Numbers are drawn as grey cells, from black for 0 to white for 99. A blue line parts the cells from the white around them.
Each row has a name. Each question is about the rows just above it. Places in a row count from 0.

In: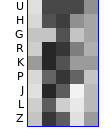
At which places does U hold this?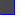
1 2 3
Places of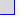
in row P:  0
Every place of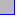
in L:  4
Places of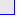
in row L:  3
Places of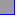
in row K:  0 3 4
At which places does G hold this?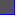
2

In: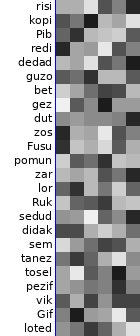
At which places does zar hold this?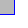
0 2
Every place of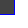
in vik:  2 4 5
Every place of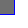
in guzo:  1
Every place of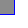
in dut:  0 2 3

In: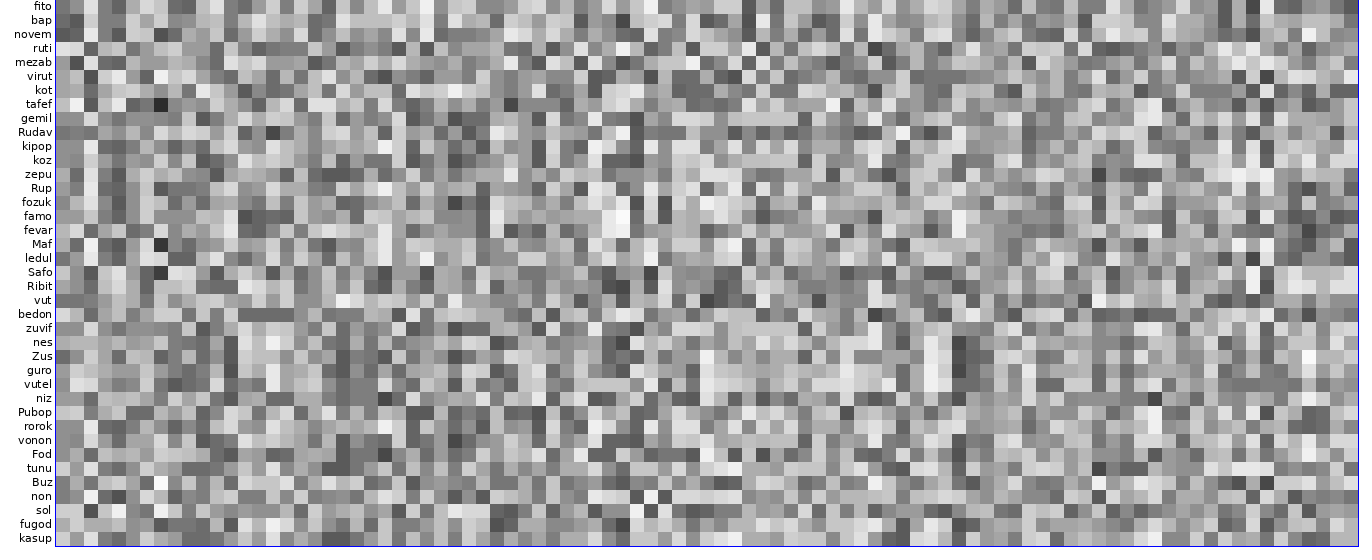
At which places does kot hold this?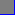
32 36 72 78 81 82 83
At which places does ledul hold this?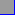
1 24 35 44 54 58 67 70 81
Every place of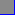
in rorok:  9 18 49 53 56 92

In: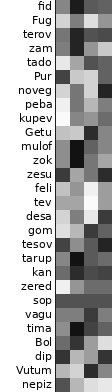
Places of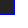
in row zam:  1
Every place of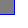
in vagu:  0 1 3
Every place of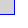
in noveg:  0 2
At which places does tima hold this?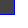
2
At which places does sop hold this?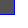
0 1 2 3
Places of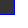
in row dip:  0 3

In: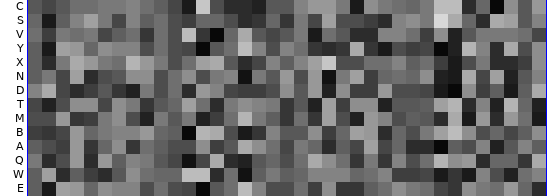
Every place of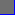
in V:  0 3 7 9 21 27 35
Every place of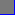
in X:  2 5 9 32
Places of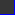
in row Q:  23 25 35

